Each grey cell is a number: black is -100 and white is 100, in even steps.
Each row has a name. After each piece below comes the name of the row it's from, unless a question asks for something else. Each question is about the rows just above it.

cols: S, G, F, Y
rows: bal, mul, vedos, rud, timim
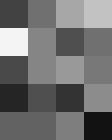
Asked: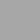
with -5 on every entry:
26
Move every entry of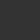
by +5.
-55
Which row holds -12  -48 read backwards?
bal
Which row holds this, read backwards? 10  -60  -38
rud
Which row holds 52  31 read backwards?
bal
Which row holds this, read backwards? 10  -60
rud
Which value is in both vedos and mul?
4

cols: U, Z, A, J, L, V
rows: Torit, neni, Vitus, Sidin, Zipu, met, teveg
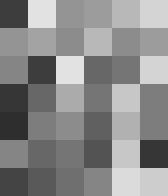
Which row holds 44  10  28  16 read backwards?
neni
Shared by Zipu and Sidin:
-2
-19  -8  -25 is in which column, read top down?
J
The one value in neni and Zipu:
10
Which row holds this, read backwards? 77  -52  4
Vitus

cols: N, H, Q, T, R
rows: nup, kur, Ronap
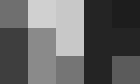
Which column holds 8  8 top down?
H
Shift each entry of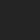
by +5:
-67
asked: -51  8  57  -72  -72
kur
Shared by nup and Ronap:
-72
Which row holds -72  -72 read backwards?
kur
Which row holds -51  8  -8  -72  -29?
Ronap

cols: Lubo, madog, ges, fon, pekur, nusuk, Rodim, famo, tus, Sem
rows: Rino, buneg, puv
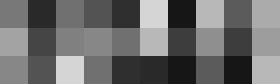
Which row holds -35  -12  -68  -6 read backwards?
Rino
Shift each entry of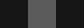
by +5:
-78  -24  -78
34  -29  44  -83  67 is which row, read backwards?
Rino
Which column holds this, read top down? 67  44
nusuk
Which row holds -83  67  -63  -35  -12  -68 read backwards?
Rino

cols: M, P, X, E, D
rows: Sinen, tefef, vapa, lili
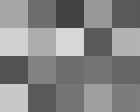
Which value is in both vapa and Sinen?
-14
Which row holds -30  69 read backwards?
tefef
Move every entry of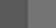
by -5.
-35  -13
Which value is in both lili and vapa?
-8
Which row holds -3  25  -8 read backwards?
lili
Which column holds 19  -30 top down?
E
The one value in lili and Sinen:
-30

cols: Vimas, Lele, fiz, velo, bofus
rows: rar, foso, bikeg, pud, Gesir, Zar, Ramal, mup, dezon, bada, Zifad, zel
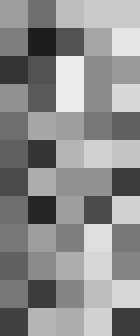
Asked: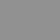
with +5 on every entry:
19  19
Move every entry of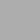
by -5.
31
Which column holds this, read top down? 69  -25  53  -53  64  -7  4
bofus
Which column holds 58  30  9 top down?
velo
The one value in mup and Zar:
64

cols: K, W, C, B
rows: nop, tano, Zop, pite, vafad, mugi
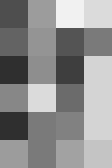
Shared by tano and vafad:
-4
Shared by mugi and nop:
22
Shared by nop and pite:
72

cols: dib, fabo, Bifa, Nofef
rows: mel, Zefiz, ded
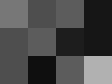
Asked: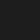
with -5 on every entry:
-82
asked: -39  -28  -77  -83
Zefiz
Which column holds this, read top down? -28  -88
fabo
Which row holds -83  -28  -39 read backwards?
mel
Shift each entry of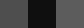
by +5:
-34  -83  -23
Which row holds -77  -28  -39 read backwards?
Zefiz
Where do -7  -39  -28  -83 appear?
mel

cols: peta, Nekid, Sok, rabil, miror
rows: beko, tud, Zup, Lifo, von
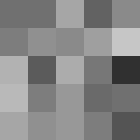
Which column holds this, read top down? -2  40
peta
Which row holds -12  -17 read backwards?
Lifo
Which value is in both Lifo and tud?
-2
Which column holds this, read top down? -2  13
Nekid
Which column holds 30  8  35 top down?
Sok
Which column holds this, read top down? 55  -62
miror

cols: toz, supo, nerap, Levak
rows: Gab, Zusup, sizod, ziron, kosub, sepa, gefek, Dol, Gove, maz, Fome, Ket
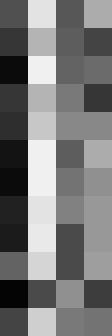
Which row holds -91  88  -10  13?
gefek
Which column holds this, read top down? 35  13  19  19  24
Levak
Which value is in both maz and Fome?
-42

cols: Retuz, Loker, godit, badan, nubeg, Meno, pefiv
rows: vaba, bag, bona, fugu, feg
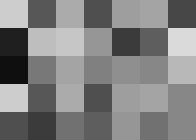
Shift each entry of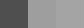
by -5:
-43  19  24
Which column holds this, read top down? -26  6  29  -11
Meno

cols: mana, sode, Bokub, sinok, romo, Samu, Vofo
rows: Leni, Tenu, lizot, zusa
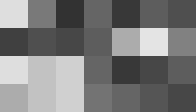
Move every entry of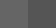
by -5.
-26  -38
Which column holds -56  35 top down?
romo
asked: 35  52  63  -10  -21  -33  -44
zusa
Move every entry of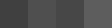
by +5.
-45  -33  -39  -22
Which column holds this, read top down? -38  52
sode
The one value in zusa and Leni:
-21
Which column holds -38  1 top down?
Vofo

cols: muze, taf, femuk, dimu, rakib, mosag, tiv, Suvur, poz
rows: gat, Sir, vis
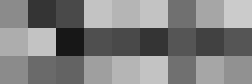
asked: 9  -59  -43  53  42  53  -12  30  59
gat
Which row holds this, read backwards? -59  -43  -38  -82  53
Sir
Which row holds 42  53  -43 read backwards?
gat
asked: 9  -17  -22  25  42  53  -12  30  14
vis
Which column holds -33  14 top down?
poz
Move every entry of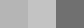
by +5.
47  58  -7
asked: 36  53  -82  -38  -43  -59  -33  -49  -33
Sir

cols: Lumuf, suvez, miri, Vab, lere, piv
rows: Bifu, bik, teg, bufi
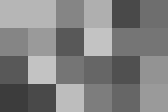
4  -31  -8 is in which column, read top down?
miri
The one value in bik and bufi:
21
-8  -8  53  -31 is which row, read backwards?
bik
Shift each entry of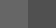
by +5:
-15  -32
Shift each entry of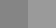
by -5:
-1  16
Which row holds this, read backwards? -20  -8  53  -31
teg

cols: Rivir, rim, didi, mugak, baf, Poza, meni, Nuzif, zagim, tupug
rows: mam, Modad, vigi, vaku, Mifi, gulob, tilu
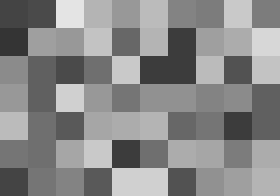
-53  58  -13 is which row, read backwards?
vigi
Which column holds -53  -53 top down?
meni

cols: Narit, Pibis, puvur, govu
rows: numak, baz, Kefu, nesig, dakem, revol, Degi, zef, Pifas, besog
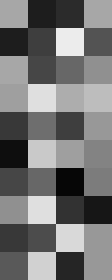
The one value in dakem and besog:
19
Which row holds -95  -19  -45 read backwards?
Degi
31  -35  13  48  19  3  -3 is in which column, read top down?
govu
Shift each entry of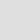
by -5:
70
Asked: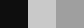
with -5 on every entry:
-94  53  20
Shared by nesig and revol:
25

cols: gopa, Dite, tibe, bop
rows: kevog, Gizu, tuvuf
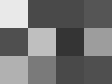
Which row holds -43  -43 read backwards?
kevog
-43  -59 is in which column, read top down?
tibe
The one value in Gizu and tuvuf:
-38
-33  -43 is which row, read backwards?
kevog
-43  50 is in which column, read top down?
Dite

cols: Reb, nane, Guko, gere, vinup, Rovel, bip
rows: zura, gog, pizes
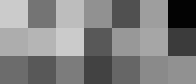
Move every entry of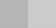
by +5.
47  64
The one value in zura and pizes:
14

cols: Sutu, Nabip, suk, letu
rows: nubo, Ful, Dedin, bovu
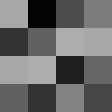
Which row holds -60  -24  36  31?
Ful
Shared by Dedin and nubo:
31
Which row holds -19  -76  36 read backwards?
Dedin
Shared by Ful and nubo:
31
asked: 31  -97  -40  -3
nubo

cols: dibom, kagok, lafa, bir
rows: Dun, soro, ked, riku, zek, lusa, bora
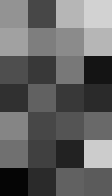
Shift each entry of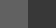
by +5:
-19  -51
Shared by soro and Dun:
43
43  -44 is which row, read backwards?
Dun
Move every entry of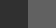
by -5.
-67  -29
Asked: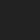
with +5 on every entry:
-68
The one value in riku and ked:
-56

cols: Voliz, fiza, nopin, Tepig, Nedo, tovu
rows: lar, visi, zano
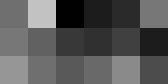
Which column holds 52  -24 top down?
fiza
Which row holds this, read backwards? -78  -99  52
lar
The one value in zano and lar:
-13

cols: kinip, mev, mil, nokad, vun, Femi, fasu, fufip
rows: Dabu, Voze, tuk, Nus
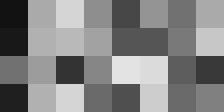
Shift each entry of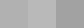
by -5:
34  40  22
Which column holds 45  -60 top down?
mil

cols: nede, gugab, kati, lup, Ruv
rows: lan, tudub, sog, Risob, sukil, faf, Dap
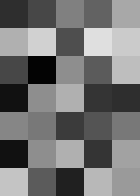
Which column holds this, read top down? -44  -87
nede
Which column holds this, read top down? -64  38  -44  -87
nede
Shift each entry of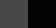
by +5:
-39  -93
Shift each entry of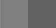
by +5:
5  -18
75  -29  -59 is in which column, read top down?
lup

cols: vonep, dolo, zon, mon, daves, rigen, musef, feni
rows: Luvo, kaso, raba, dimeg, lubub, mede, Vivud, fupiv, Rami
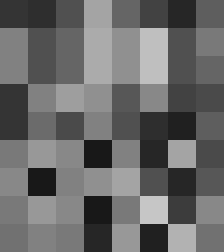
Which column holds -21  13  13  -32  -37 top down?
daves
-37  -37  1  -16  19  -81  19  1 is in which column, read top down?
dolo
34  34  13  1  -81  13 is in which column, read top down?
mon
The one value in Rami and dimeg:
1
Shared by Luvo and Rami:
-70
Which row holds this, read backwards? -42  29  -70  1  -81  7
mede
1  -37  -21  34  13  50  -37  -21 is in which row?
raba

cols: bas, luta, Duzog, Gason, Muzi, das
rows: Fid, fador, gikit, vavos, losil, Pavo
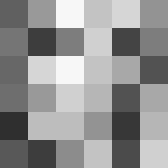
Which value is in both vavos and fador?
63
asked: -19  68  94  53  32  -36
gikit
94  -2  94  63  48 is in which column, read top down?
Duzog
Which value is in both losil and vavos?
43
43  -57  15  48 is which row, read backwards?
losil
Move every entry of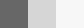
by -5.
-24  63  89

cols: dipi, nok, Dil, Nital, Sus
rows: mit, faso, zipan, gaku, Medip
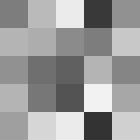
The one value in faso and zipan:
41
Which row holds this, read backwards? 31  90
gaku
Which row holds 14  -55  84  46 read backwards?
mit

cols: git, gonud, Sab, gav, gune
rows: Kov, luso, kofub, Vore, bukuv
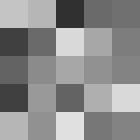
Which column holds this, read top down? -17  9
gonud
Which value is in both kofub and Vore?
-22
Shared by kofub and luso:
31

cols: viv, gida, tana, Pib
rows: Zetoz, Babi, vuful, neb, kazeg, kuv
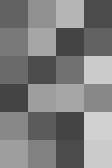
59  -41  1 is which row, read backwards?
kuv
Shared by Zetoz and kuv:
-41
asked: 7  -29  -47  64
kazeg

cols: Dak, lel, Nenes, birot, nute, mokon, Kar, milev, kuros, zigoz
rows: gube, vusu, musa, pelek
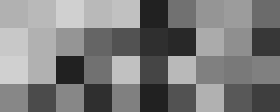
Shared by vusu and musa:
39
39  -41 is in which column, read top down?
lel
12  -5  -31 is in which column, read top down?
kuros
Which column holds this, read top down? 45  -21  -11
birot
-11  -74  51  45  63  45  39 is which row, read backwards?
gube
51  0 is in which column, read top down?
nute

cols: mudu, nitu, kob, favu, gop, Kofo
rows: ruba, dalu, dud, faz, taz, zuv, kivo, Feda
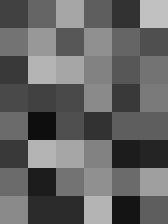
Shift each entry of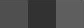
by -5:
-43  -66  -31
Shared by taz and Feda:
-26

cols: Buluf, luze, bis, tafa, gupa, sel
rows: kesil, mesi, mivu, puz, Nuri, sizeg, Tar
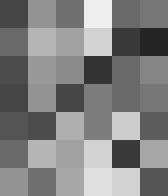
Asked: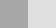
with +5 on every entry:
36  81
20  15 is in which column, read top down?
luze
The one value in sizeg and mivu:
-18

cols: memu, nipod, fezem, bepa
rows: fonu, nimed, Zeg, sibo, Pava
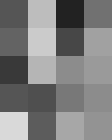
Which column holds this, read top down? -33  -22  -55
memu
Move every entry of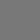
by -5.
-11

